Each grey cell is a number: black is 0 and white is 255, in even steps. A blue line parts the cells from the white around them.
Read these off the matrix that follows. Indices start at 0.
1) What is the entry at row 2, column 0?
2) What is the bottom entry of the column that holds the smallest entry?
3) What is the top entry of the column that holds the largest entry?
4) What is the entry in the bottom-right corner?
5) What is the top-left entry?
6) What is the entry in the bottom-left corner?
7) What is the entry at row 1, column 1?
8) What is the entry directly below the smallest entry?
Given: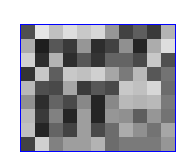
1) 208
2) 208
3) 229
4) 150
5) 79
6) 66
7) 30
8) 45

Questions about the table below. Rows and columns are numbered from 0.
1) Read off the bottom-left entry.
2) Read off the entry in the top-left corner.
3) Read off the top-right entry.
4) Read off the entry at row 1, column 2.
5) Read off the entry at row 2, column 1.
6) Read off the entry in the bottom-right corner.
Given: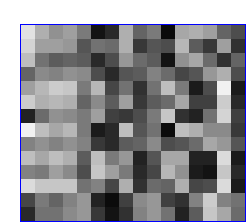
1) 41
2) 226
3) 77
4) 159
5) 114
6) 107

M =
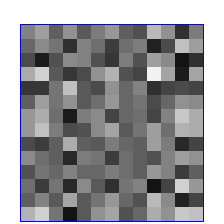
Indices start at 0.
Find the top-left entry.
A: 130
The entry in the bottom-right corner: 192
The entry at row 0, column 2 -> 95
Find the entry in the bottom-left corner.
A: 178
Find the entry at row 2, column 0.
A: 75
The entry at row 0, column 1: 158
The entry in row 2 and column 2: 81
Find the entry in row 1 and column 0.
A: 103
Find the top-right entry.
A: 124
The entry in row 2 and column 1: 27
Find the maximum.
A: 242
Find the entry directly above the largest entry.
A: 158
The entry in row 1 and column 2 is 116
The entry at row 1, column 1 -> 138
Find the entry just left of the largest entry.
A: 68

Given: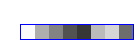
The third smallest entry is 109
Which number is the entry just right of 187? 214
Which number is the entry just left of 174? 251

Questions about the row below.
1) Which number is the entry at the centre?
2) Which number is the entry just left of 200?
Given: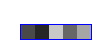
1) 200
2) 38

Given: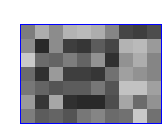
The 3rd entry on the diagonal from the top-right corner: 146
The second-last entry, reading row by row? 201
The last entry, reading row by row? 113
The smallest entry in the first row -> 62
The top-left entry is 125
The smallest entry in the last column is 77
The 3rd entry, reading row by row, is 140
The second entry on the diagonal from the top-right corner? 186
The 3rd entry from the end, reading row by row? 113
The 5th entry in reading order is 186
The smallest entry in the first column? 107
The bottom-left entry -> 125
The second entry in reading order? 173
